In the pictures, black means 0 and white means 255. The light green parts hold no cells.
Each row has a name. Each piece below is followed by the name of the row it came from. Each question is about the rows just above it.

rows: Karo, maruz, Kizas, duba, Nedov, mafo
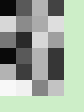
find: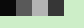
duba
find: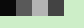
Karo

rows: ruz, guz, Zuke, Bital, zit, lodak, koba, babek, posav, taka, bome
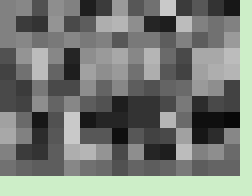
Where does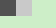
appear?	babek
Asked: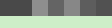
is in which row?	lodak
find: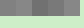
Zuke
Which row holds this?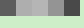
taka

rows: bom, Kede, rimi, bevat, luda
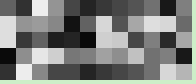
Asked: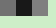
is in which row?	bom
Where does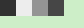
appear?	bom
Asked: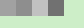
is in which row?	bevat
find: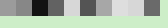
Kede
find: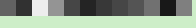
bom

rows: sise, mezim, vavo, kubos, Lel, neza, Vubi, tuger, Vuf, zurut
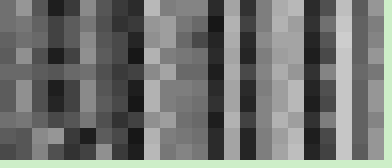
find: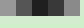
sise
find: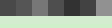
tuger
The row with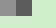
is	kubos
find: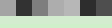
sise
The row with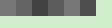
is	mezim
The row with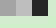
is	zurut

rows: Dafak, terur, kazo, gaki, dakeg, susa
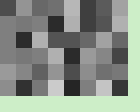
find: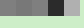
terur
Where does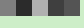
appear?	terur
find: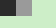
gaki
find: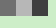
Dafak
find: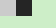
susa
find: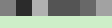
kazo

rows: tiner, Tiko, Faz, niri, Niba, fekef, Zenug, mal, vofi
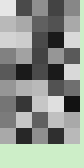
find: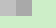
mal
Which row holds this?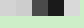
Faz
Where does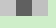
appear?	mal
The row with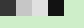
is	Zenug
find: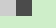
Faz
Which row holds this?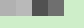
fekef

